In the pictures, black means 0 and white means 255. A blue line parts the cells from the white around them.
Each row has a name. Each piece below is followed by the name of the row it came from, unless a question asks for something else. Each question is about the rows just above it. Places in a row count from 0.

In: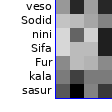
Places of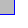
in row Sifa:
1 2
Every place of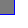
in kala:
0 2 3
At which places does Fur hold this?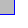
1

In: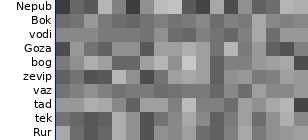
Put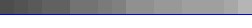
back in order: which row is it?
zevip
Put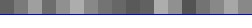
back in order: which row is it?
tek

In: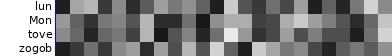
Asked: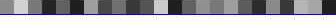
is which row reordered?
lun
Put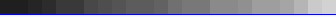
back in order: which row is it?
zogob
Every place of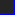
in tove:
2 10
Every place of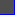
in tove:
17 19 20

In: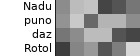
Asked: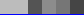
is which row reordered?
daz
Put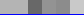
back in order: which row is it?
puno
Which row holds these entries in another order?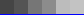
Nadu

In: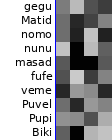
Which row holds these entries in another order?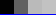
nunu
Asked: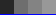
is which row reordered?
Puvel
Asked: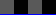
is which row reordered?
masad
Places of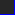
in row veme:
0 3
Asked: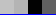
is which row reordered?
Biki
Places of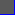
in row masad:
0 3
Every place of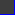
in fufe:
2

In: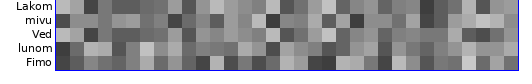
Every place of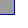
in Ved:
8 12 18
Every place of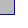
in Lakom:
0 11 15

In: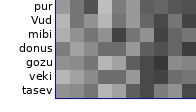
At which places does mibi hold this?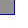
1 3 6
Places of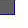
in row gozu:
5
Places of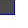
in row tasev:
6 9
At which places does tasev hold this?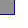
0 8
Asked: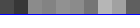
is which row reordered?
gozu
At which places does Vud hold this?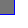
1 4 8

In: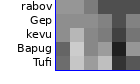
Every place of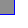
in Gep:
0 1 2
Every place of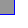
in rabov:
0 1
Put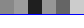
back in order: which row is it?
Bapug

